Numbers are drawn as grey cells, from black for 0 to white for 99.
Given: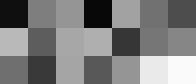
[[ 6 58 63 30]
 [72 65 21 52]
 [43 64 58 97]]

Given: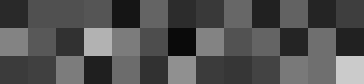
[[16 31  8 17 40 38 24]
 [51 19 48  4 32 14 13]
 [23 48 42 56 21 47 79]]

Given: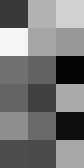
[[22 81]
 [95 59]
 [44  2]
 [39 66]
 [55  6]
 [30 65]]

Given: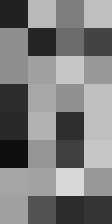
[[13 49]
 [55 42]
 [55 77]
 [17 56]
 [16 18]
 [ 6 25]
 [64 84]
 [62 17]]

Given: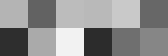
[[70 73 78]
 [18 94 43]]

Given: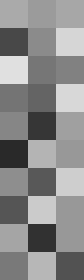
[[66 65]
 [28 83]
 [87 50]
 [45 84]
 [52 62]
 [16 59]
 [55 80]
 [33 59]
 [64 59]
 [47 32]]
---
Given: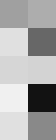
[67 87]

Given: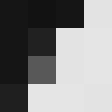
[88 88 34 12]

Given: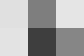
[89 24]

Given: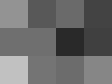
[26 16 45]

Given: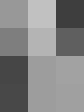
[24 70 27]

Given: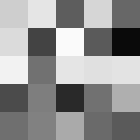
[40 35 89 49 43]

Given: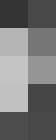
[28 70]

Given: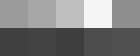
[55 30]
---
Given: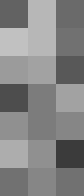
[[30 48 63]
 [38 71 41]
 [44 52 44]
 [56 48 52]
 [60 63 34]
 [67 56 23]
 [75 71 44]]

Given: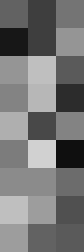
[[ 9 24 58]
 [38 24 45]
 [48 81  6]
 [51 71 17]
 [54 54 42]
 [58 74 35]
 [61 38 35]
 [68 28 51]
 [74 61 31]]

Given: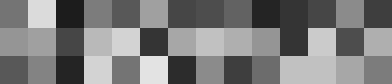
[[34 51 14 82 45 88 17 54 24 42 75 75 65 48]
 [45 85 11 48 34 62 27 30 38 14 20 27 54 24]
 [58 62 27 72 82 20 65 75 68 58 20 79 30 68]]

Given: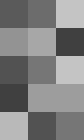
[[25 61 61]
 [32 46 76]
 [35 42 76]
 [57 65 25]
 [72 32 46]]

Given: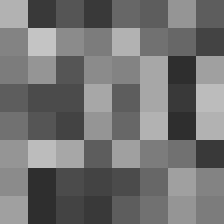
[[36 29 29 65 36 65 22 73]
 [44 33 26 58 40 69 18 69]
 [48 58 33 54 51 65 18 62]
 [51 76 54 48 69 44 40 26]
 [54 18 29 26 29 40 62 51]
 [58 73 65 36 62 48 44 22]
 [62 18 26 22 36 44 58 48]
 [69 22 33 22 40 36 58 36]]

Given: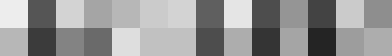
[[71 23 51 41 86 75 75 30 67 20 64 14 61 67]
 [92 33 82 64 71 79 82 37 89 30 58 26 79 55]]

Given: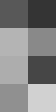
[[34 20]
 [56 81]
 [67 27]
 [70 53]]

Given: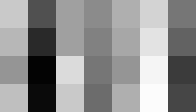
[[58  1 85 46 58 95 23]
 [71 16 62 50 65 88 38]
 [74  4 78 42 68 98 27]
 [78 31 62 54 68 82 46]]
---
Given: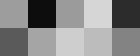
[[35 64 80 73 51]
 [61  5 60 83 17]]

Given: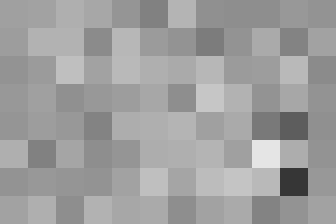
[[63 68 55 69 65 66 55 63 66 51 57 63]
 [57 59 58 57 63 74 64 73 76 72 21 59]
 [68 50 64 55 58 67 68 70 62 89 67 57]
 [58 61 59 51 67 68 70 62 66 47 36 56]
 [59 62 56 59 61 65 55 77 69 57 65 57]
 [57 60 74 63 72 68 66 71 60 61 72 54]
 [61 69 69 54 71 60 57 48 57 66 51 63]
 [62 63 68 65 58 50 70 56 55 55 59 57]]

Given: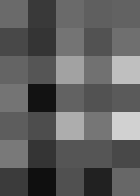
[[23  6 31 13 40]
 [47 20 33 33 28]
 [36 30 67 46 81]
 [45  7 38 32 35]
 [39 33 63 44 74]
 [28 20 45 32 43]
 [41 22 41 37 38]]

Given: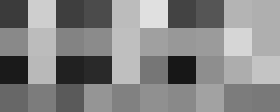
[[40 48 35 58 50 56 53 63 48 47]
 [10 72 13 16 74 46  9 55 67 76]
 [53 73 51 54 74 62 59 60 83 68]
 [23 80 24 29 73 87 26 33 70 68]]

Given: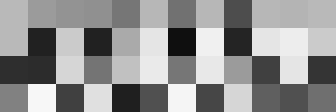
[[50 96 25 87 12 31 95 27 83 37 31 43]
 [18 17 83 45 75 91 46 90 60 25 89 20]
 [72 13 79 13 66 89  6 93 14 89 92 79]
 [72 60 57 56 46 71 44 71 30 71 70 72]]

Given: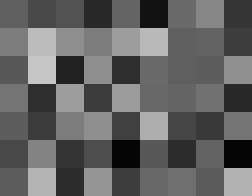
[[36 70 17 58 24 40 43 35 69]
 [28 51 20 30  2 34 17 38  2]
 [36 23 48 55 25 67 27 22 45]
 [45 18 61 23 60 40 39 44 16]
 [34 77 13 55 18 41 37 36 56]
 [48 73 55 48 61 72 37 38 24]
 [37 28 32 16 39  7 41 52 21]]

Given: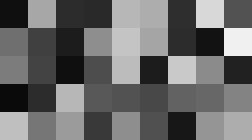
[[74 46 60 22 55 31  9 58 67]
 [ 4 17 71 34 32 28 38 40 51]
 [48 26  6 30 73 11 78 54 13]
 [43 25 11 55 76 64 17  7 93]
 [ 6 65 17 16 71 67 18 84 32]]
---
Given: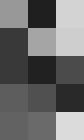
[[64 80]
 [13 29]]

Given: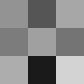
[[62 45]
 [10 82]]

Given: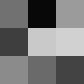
[[78 81]
 [41 26]]

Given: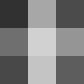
[[81 58]
 [76 36]]

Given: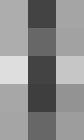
[[40 63]
 [26 77]]

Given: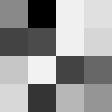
[[29 93]
 [94 26]]

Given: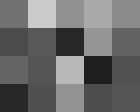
[[34 15]
 [33 72]]

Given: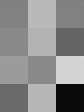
[[69 39]
 [53 82]]

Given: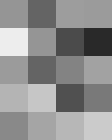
[[58 29]
 [39 51]]
